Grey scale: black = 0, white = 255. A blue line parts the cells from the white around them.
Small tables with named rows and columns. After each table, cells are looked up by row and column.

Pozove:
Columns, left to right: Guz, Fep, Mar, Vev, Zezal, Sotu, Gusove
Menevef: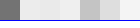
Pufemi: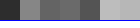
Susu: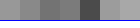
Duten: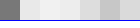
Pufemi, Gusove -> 183
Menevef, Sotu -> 222
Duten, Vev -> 237
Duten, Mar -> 241
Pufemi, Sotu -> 189
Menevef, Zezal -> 196
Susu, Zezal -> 75
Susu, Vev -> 123
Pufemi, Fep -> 134
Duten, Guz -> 120
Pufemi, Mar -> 100
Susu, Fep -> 137
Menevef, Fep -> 236
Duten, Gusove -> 218
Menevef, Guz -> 115
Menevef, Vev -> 239
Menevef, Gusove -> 244
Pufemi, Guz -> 45

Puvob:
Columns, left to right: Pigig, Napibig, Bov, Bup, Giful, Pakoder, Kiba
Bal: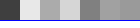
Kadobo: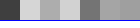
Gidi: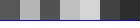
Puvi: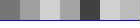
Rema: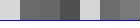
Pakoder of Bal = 161
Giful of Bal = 128
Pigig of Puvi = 118
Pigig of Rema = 216
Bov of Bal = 171
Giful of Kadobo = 116
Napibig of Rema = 106
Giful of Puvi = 64
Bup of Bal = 214
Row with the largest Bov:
Puvi

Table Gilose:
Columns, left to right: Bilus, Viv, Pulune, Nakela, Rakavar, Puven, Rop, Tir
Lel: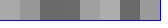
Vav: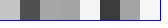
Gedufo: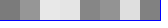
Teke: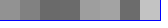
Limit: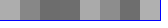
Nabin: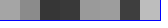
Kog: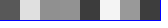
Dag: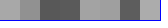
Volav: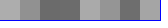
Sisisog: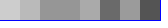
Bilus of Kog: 88
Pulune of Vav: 167
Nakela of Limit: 110
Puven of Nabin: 157
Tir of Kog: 61
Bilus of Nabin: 165
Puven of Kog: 244
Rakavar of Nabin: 154
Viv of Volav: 145

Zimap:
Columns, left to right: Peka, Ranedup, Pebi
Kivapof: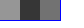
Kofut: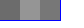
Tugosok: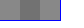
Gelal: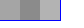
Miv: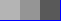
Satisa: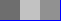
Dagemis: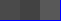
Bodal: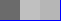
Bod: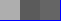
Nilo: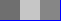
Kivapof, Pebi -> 114
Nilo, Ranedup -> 198
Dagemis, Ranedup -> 66
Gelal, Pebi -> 179
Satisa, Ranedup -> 194
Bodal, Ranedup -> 192
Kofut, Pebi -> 119
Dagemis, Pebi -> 88
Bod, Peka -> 174
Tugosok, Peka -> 136
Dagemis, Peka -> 74
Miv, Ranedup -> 149

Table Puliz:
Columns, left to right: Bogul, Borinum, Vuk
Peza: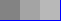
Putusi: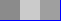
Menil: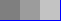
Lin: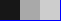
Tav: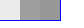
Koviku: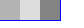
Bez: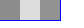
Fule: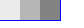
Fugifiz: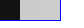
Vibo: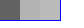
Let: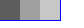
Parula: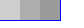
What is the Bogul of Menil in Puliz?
127
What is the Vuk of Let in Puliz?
199
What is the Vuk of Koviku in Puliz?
131
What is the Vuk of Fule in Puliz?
130
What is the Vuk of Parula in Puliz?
154
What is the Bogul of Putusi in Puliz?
139
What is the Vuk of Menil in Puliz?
195
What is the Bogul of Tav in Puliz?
235
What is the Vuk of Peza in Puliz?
184
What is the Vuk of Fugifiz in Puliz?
205
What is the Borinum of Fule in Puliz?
182
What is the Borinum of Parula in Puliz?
173
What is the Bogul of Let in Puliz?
93
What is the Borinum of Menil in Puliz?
156
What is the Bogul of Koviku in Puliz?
179
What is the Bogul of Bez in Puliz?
141

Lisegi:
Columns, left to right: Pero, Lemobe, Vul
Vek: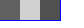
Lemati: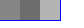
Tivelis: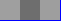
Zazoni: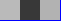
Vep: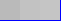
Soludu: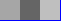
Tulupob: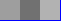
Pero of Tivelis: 159
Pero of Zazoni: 186
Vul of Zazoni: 178
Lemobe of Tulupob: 113
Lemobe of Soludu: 101
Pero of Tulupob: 158
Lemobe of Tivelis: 110
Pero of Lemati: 134
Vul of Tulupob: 178
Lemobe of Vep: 194
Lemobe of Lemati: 109
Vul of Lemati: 179
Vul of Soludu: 191
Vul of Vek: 80
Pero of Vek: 96
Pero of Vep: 186
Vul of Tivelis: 158
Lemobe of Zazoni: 56

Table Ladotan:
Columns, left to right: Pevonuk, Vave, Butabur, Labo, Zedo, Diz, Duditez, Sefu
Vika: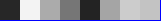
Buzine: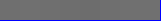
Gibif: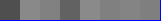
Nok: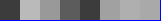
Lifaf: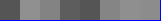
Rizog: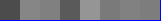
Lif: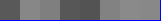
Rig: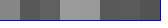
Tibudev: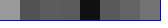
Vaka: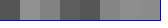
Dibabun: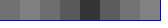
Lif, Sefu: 136
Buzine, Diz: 111
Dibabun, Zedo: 52
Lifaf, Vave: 144
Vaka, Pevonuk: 84
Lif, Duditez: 138
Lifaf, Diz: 133
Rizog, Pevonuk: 76
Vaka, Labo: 93
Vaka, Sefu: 139
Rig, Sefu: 83
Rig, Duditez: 90
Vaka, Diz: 133
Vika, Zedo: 35
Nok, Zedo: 60
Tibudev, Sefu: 114
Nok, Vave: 186
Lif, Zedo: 83
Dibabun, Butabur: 110
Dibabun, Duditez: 115
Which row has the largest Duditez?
Vika

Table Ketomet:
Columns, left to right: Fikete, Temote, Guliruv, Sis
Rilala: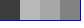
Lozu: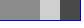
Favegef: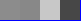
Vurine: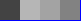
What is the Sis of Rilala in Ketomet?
130
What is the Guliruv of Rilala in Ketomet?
167
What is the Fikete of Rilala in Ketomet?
60
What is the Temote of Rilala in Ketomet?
185
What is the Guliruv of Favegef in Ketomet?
200
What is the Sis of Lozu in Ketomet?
73
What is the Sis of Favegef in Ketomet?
71
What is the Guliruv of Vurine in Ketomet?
163
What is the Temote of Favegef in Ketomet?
136
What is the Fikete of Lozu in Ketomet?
140
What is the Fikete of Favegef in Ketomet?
140
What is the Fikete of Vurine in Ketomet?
67
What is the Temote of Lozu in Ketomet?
140
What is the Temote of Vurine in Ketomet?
182
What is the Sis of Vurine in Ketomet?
130
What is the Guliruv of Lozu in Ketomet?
207

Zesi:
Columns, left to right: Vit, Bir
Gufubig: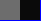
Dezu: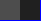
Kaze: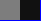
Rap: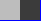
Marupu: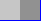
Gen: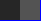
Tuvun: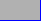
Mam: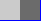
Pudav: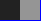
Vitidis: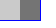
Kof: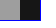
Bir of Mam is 107
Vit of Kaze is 125
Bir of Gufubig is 10
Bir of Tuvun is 176
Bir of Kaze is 17
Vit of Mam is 203
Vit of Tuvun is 177
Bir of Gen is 83
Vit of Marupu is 198
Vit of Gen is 38
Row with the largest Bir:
Tuvun

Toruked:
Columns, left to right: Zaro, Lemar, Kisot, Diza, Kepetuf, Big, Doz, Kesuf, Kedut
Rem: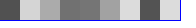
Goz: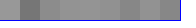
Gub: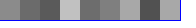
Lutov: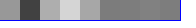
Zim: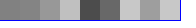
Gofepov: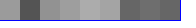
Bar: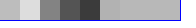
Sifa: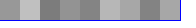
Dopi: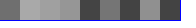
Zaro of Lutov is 152
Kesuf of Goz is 146
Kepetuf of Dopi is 68
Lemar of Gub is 107
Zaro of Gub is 139
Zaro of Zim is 129
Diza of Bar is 84
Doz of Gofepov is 102
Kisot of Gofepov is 146
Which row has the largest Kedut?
Rem

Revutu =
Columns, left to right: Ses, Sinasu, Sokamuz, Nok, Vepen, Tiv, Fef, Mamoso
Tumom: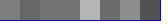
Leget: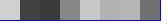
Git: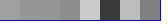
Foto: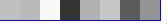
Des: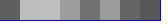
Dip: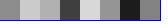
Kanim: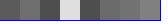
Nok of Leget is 134
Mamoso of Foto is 148
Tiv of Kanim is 107
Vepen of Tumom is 181
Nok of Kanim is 223
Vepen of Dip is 216
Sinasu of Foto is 186
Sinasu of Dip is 203
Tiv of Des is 156
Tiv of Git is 58
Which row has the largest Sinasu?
Dip

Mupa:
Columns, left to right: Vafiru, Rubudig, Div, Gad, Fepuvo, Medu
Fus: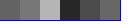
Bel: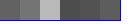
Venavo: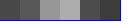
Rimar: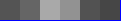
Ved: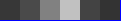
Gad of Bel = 77
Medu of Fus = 103
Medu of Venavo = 60
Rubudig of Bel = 116
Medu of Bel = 93
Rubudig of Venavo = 88
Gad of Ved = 193
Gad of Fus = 39
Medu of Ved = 51
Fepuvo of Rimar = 82
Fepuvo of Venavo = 76
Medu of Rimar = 70
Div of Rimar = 169
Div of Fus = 181
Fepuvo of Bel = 82
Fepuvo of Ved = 67
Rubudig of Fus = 119
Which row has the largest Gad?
Ved

